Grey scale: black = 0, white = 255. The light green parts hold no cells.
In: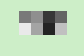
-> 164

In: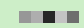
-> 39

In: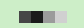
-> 27

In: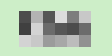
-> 167

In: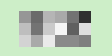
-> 138

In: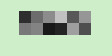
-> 36

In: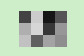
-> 96

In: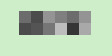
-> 189
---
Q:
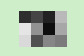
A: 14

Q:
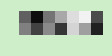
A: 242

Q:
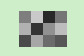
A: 145

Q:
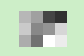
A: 148

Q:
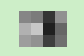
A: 32

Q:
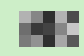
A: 134
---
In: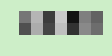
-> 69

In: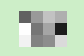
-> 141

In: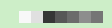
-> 54

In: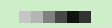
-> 128

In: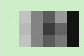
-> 91

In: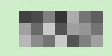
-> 116

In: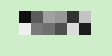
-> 112

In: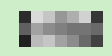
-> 197

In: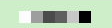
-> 75
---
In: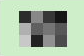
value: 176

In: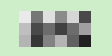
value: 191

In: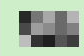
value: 73

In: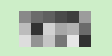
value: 188

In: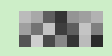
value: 159

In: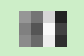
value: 128

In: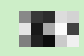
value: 229
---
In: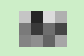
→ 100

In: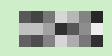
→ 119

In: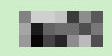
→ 186

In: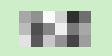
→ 68

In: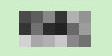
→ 136

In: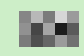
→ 155

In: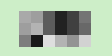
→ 147

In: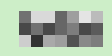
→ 137
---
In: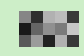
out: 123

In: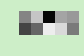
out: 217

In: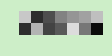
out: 119

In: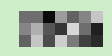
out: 110

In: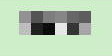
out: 54

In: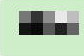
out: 33
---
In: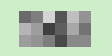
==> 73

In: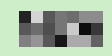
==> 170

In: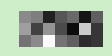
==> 95

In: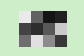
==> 224

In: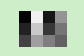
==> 159

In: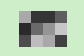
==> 189

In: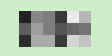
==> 57

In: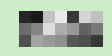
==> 88

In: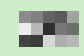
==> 214
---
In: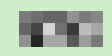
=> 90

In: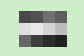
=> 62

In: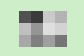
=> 127

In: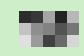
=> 65

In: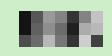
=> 53

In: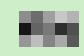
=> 132

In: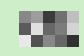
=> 136

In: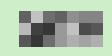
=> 175

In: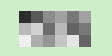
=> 197
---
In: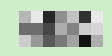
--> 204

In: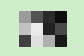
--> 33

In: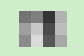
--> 75

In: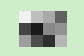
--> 136

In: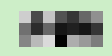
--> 22

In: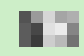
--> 235

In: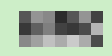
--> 75
